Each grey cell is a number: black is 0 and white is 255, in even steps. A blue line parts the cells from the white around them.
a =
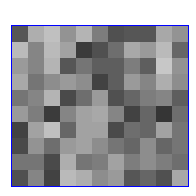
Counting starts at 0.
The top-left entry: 86
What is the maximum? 199
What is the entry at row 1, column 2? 186
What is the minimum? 53
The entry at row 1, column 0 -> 186
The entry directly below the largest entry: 174
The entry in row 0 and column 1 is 174
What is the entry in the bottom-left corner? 80
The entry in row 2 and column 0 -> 154
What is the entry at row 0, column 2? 192
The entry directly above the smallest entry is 133
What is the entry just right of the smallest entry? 110
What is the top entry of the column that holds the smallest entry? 168
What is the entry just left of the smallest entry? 102
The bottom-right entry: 168
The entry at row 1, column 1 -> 133

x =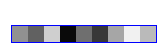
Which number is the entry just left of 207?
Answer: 97
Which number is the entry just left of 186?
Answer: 241
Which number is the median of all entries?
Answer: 145

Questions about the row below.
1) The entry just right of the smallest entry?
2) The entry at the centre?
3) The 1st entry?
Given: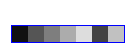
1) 85
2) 172
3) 17

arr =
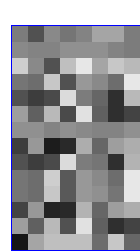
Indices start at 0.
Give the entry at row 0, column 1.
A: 81
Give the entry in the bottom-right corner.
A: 102
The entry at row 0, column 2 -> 137
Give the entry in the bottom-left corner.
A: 22
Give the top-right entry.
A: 124
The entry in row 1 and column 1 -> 131
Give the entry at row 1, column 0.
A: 137
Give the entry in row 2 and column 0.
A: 206
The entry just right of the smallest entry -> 165
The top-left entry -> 124
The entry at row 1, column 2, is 131
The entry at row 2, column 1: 137
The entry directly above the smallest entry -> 158
